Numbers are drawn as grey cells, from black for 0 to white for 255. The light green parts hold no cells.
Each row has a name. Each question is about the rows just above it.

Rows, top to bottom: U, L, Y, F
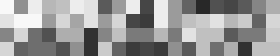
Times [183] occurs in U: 1
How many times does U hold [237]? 4
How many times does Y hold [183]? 1

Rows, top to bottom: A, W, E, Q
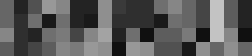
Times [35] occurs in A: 4
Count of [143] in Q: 4
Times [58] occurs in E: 0
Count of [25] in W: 3
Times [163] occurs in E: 1

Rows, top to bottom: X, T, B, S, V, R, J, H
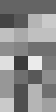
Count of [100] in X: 4
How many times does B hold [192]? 3

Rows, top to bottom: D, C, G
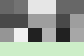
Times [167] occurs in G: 1
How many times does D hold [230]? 2
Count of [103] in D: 3
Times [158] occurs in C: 3

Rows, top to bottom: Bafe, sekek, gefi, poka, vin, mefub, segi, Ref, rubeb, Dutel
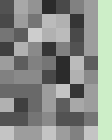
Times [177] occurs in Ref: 1
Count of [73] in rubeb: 0
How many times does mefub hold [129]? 1
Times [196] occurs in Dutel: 3

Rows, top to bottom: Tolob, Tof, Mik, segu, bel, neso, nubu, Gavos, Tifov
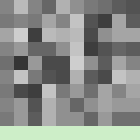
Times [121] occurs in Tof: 2
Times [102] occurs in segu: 3
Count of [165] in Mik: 3

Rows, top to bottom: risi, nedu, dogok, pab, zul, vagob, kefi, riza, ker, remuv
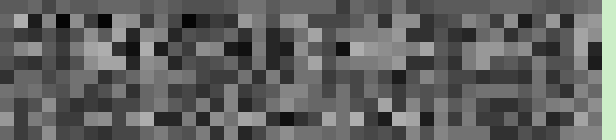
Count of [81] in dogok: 7
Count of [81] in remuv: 7
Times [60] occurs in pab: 2

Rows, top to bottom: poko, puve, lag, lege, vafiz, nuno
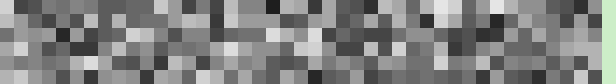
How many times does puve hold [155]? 7
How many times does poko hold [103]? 4
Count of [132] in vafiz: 8

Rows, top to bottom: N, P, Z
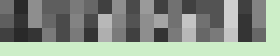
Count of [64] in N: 4
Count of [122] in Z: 5

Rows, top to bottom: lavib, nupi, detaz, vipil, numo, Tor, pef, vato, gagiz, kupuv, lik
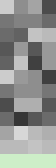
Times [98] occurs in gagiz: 0
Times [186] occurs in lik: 3

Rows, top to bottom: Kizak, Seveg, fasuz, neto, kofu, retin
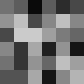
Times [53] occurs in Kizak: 0
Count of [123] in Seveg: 0

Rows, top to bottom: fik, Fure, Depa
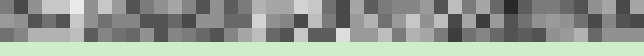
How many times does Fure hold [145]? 8
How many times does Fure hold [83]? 6
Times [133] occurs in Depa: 5
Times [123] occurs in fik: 7
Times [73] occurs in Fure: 6
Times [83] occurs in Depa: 5

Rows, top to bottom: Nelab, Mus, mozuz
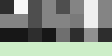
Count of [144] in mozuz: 1
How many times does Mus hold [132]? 5
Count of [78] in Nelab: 2
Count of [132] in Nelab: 3
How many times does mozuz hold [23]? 3
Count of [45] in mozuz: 3

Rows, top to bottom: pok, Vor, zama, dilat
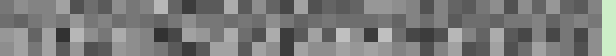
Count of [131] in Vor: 6
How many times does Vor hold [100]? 6
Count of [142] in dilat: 7
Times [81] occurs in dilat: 5

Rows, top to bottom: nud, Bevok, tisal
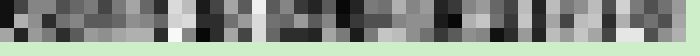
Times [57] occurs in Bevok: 2
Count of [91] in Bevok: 4
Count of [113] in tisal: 1

